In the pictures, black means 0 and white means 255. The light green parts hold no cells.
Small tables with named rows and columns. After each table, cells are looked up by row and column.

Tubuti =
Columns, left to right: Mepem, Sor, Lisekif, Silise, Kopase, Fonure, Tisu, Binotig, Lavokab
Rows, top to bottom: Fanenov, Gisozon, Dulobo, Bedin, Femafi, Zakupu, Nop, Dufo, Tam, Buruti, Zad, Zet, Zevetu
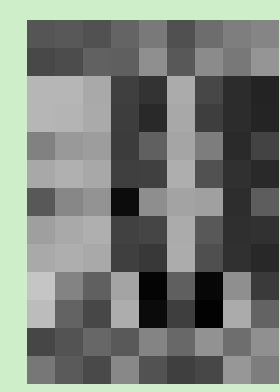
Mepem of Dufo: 159
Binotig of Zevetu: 151
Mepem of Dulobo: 182
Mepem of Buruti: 197
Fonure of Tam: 172
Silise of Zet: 89
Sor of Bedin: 180
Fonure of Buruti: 95
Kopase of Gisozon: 143
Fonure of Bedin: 168
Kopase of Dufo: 69
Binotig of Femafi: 42
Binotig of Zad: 171
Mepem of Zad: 188
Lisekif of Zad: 71
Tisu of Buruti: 7
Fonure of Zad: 62
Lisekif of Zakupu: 168
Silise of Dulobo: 63
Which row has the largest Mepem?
Buruti

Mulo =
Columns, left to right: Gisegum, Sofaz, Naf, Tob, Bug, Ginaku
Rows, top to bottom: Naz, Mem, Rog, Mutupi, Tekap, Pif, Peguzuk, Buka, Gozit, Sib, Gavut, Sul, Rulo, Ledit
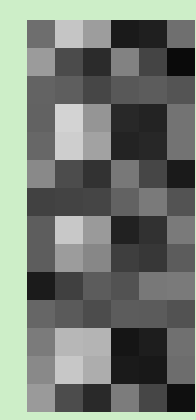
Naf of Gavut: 76
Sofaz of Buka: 200
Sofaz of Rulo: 199
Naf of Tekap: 162
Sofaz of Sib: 64
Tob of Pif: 120
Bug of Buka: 49
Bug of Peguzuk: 122
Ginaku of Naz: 111
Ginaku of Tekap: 115
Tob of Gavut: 92

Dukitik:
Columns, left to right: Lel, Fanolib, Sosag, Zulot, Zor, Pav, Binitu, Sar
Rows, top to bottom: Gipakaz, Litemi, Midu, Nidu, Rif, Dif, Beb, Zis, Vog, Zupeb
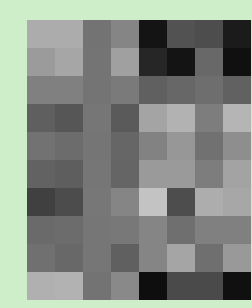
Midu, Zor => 96
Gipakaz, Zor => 20
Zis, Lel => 106
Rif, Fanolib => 108
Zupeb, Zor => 14
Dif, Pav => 154
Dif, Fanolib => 94
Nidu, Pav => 178
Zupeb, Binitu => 74
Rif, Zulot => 102
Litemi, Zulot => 160
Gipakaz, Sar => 27
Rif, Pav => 151
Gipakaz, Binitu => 77
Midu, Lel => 128
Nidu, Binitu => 125
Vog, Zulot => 96
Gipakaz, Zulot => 133
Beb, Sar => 167

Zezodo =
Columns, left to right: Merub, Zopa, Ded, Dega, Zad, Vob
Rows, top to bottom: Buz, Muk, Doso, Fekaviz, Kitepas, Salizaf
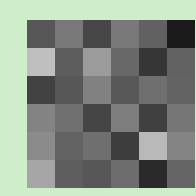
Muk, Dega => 104
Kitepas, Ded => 111
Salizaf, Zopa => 94
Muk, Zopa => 93
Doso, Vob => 99
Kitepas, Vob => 132
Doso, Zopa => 87
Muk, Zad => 54
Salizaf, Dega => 109
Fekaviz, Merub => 131
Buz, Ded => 70
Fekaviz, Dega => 125
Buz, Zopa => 120
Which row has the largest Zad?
Kitepas

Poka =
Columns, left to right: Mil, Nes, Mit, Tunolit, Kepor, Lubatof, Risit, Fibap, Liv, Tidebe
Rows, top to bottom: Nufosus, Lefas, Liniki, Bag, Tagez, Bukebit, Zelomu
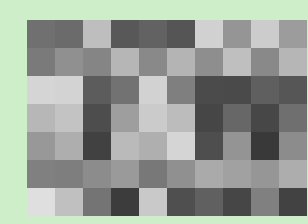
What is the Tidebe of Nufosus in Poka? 156
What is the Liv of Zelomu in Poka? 128
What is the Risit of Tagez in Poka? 78
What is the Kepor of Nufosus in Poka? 98
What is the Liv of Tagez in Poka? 57
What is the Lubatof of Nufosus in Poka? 85
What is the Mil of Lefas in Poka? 122

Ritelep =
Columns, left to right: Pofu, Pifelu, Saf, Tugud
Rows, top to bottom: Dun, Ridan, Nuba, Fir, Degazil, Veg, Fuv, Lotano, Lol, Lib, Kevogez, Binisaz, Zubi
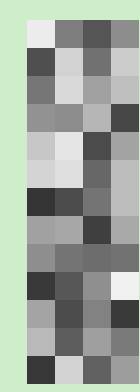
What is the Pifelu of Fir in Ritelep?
140
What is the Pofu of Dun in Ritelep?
236
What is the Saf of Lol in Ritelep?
109
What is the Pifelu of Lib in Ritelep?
87
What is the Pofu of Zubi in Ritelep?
55
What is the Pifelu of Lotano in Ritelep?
167
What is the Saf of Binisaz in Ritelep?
159
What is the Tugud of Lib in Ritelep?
240
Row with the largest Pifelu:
Degazil

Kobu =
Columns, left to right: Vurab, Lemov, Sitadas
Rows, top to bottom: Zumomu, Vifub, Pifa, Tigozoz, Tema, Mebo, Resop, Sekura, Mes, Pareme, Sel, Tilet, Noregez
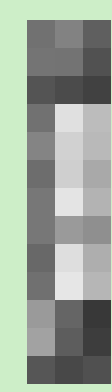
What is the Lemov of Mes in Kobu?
222
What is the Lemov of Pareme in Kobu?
230
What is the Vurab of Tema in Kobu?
132
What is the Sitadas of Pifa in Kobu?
65
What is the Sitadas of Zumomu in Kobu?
95
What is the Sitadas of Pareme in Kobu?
182
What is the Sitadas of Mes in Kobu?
174
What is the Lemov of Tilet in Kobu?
93
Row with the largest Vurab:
Tilet

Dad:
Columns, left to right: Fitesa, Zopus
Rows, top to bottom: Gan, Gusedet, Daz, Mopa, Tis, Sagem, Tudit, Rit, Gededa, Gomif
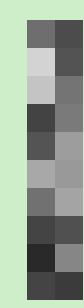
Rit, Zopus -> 80
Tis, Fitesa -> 84
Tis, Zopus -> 157
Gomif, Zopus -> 59
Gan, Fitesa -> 110
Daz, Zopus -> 116
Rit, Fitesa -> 68
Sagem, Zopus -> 153
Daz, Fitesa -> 196
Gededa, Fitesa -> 41
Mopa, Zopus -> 122

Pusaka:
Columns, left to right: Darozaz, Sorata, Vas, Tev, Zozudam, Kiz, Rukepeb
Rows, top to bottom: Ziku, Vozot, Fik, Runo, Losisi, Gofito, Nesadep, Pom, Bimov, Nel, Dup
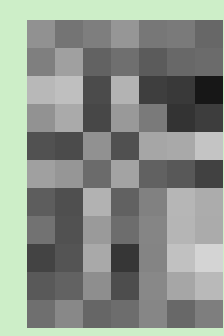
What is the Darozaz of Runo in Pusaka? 146
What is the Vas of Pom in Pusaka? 154
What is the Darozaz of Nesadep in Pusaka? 93
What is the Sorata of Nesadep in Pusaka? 79
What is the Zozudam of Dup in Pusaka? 134
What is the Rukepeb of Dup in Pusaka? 126
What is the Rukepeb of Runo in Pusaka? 61
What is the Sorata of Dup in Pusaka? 136
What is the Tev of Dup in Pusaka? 109
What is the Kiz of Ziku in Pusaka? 122
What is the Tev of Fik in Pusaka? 179
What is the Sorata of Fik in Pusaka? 191
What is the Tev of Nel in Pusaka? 77
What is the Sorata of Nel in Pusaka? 98
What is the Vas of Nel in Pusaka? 142
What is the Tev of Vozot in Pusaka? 111
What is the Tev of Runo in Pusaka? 153
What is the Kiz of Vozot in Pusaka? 104
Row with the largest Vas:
Nesadep

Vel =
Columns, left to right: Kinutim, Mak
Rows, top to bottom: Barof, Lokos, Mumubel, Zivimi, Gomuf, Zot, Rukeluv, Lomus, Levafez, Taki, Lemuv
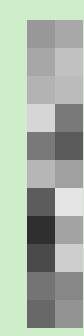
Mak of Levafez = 205
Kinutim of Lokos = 167
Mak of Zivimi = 120
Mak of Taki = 135
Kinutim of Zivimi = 214
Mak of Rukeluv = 229
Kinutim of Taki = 116
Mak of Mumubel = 187
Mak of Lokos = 193
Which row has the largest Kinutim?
Zivimi

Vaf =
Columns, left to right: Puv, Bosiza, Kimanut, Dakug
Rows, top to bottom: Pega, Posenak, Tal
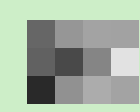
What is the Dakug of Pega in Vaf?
162
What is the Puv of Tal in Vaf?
41
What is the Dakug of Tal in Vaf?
163
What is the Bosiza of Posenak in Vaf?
73
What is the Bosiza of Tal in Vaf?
145
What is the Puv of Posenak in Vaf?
97
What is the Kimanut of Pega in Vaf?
163
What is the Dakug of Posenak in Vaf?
226
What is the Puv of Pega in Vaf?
102
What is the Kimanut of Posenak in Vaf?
133
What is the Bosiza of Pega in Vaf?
150
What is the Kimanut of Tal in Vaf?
172

